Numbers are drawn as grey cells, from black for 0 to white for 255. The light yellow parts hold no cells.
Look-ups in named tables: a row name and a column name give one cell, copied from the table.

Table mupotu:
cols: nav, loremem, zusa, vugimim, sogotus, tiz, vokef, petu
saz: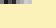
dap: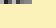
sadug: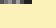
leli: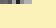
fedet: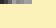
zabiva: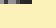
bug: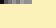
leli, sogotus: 35
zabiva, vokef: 39
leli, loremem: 105
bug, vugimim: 149
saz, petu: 199
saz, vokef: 206
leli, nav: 100
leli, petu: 178

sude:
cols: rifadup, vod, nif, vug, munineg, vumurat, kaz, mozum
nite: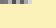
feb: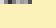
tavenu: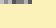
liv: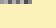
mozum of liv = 134
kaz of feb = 169
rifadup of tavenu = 192
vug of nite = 80
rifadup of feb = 218
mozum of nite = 215
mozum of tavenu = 91
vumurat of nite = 98
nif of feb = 51
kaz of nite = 168
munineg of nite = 179
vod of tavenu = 142
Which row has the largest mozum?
nite

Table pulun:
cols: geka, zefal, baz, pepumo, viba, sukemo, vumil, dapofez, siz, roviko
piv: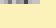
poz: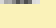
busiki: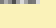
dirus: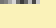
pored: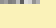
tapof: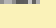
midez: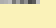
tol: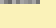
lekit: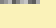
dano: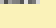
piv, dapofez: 183
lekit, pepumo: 93
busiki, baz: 140
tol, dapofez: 138
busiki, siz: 120
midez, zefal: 178
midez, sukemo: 110
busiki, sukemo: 216
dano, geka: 182
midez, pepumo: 118
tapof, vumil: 96
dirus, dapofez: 189
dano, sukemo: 86
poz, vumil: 79
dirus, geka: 115
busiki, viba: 162
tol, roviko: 117
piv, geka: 196
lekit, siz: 92
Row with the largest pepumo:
dirus

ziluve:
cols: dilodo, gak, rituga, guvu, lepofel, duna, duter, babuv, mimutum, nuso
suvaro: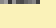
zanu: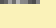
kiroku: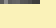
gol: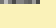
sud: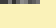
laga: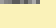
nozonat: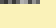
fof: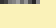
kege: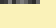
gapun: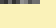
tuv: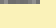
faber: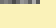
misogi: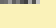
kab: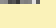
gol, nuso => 73
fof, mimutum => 38
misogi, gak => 112
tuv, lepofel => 115
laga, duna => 130
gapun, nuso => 110
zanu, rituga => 161
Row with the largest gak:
gol

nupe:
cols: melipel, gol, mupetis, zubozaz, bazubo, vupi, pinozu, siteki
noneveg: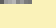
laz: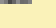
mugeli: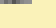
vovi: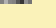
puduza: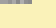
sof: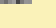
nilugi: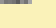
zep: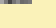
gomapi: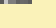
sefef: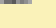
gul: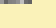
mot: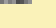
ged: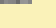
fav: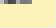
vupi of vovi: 54
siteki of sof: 147
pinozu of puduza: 145
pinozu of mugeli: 144
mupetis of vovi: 135
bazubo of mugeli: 113
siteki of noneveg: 118
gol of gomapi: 200
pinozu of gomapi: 104
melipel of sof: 135
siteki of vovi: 117
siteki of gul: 100
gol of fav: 121
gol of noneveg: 158
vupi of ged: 148
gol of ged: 140
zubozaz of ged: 132

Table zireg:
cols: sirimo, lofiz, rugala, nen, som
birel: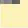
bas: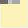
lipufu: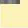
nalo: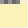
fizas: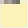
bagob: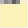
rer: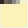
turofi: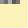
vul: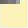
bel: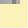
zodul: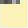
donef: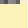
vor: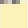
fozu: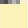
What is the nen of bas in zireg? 167
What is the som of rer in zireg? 177
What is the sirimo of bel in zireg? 164
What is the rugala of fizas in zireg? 162
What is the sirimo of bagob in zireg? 180
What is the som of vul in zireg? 160
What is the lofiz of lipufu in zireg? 107
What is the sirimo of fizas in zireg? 201

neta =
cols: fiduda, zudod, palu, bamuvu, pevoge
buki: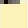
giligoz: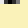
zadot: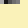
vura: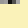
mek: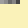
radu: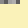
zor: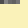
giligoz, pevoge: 121
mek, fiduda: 158
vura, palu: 18
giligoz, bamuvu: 44
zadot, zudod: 24
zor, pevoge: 117
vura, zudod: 159
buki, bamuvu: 111
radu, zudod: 93
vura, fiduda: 151
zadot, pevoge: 124
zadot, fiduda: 172
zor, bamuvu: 97
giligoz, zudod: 55
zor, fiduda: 77
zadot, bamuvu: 109
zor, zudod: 133
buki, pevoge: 120
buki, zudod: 3
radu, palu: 163
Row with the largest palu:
radu

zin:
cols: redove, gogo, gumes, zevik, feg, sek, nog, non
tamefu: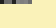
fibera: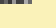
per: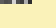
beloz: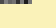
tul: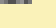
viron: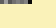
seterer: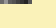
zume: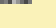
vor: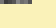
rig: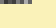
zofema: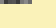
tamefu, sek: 126
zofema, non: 107
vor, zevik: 86
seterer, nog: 37
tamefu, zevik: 34
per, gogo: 77
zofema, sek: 118
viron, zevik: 112
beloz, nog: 28
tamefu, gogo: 108
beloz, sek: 122
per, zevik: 210
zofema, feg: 60
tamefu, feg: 132
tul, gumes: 81
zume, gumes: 77
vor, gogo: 60
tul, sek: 148
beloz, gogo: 129

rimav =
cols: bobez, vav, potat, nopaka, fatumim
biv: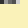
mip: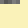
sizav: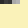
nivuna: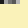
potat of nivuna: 115
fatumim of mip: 110
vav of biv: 154
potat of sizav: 54
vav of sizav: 62
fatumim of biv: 207
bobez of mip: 116
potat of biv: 105
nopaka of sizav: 168
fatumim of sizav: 179
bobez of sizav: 42
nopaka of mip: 124
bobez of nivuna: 26
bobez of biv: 48
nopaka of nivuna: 87
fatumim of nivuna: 182
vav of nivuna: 164

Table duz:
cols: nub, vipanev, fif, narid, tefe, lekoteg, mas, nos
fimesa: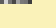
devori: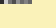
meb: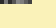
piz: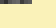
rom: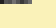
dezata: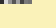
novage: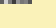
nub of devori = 46
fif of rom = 80
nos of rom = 109
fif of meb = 46
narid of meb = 85
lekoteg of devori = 105
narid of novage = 60
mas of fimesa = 115
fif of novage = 124
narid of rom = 112
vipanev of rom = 86
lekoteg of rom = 58

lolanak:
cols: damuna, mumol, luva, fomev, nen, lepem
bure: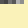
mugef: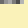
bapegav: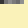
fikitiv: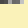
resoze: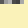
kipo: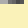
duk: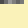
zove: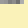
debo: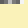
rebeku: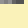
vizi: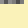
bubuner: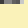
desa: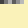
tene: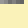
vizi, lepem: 123
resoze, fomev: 74
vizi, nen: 78
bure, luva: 115
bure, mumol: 69
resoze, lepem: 168
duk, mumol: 111
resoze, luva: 180
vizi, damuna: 143
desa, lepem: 185
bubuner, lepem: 200
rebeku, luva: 146
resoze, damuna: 88
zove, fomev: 139
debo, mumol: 118
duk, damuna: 75
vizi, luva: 142
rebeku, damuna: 146
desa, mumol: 121
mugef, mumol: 149

